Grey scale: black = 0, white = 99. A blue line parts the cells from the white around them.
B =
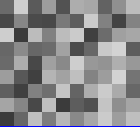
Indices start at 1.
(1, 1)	41
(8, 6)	36
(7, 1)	37
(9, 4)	48
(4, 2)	54
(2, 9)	26
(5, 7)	59
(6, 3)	25
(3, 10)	65
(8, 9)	55
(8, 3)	28
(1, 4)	61
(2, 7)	79
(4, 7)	40
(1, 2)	80
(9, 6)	53
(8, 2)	52
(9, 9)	61
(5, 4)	62
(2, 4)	28
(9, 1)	23
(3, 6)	79
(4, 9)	82
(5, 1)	41
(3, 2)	23
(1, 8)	38
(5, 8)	57

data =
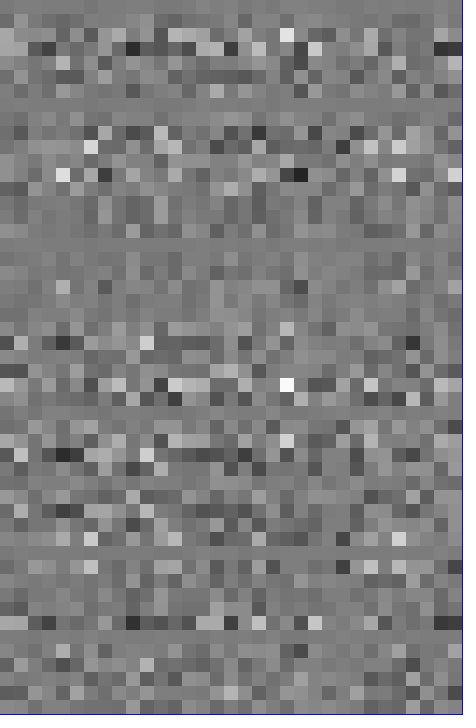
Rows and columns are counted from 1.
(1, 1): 47
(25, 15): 35
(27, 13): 46
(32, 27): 70
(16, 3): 50
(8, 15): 50
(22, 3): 46
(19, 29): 40
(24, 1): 53
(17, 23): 53
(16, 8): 58
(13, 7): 65
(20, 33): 48
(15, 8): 56
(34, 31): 56
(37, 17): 38
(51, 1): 53
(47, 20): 55
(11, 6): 54
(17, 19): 56
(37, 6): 30
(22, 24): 47
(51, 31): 40
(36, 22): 50
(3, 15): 62
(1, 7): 46
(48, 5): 31
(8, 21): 49
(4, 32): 20
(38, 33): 56
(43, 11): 43
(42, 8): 48
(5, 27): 40
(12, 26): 49
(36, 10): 66
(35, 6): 53
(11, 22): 42
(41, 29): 71
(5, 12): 46

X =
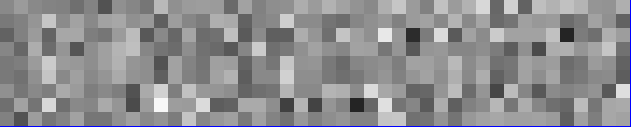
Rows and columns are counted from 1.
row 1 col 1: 53
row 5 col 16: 62
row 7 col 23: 53
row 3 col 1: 38
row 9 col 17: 62
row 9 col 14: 76
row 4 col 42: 58
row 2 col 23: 54
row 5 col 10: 58
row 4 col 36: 48
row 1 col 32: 75
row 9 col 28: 76
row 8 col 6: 53
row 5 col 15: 45
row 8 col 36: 71
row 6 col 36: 38
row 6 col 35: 67
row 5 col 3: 60
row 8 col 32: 67
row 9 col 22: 59
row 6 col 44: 54
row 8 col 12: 96
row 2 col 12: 37
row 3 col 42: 48
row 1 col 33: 60
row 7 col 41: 51
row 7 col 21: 70
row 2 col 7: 53
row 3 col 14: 64
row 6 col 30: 58
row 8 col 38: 67
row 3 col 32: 85
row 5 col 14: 51
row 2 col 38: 62
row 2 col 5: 54
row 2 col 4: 77
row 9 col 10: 62
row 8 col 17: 38
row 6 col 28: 58

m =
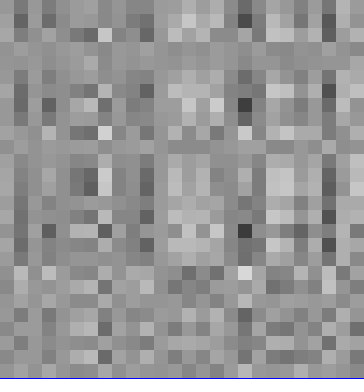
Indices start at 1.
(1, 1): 59
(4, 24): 62
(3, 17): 54
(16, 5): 55
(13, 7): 40
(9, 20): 63
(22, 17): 59
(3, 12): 59
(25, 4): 54
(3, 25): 61
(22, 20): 58
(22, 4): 65
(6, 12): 59
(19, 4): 50
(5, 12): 58
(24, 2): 60
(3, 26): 69
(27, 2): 63
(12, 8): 67
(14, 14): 63
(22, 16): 51
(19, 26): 53
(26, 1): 53
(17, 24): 49
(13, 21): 76
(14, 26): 77
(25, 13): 65
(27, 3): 57
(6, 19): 52
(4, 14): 58
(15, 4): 51
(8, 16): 79
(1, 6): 60
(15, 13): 64
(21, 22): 56
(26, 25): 60
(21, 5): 61
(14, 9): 51

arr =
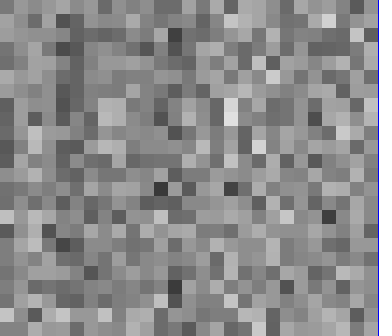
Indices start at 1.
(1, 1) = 47
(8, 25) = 62
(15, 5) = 36
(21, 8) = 53
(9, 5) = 35
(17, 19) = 67
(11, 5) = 36
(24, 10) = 69
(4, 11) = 33
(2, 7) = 57
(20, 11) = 53
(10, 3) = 74
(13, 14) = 48
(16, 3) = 72
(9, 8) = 72
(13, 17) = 57
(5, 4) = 62
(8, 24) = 63
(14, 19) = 67
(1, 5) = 64
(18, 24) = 43
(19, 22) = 52
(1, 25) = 51
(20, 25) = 72
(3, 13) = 25
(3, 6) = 38
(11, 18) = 38
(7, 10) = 64
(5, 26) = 46
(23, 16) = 49
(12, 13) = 45
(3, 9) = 42
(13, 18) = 54
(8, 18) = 50
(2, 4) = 63
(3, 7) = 42
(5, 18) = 41
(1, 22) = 65

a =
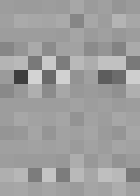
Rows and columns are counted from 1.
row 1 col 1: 61
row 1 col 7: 60
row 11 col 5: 63
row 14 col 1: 64
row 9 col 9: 65
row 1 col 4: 61
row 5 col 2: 72
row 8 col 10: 61
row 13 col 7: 65
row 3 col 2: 61
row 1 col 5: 60
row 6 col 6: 57
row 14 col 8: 63
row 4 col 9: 51
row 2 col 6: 52
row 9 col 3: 63
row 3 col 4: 61
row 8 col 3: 61
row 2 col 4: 64
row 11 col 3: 63
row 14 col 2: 65
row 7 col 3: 68
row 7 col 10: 68
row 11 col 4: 62
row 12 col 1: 61
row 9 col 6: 57
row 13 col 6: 72
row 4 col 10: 66
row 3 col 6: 64
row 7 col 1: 53
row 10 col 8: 60
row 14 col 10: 62
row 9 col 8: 61
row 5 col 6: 72
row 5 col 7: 67
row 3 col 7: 60

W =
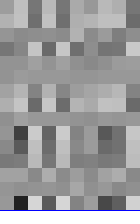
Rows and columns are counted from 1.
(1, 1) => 61
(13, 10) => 53
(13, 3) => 53
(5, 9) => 60
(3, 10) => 55
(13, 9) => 67
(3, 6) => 69
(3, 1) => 58
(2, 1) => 69
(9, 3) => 59
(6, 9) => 59
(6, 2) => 60
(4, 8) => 45
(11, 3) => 74
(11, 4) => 42
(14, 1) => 58
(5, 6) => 56
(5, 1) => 57
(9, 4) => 59
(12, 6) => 49
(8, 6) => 70
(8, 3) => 41
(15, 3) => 83
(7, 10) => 51
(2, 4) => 75
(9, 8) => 59
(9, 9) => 58
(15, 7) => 61
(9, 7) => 56
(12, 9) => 48
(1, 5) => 46
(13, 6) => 61
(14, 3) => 57
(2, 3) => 43
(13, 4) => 67
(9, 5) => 59
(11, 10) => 74
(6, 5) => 59
